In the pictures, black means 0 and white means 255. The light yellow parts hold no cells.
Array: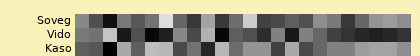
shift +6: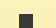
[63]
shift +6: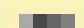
[175  79 108 135]
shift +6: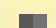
[ 93 120]
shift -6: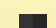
[45 33]
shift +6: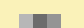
[189 114 154]

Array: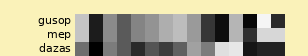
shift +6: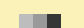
[195 160  60]
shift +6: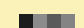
[ 34 145  96 138]

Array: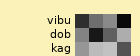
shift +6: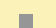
[156]
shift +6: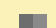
[116 144]

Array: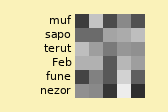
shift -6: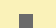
[101]
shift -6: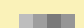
[184 152 116 144]
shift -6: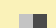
[190  69]
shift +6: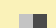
[202  81]
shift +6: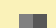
[135  94]
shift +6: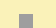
[164]
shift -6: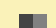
[ 62 123]

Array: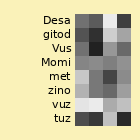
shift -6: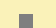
[121]
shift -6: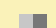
[193 114]
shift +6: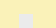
[241]
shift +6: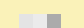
[234 241 177]

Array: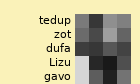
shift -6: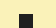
[26]
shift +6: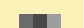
[113  79 164]
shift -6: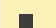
[55]

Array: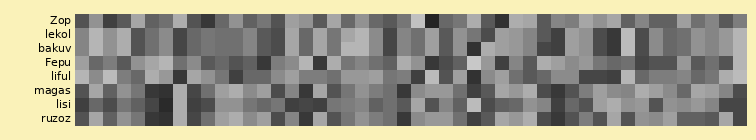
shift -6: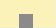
[133]
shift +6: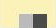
[193  82]
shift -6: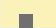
[106]
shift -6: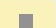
[140]
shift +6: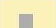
[179]

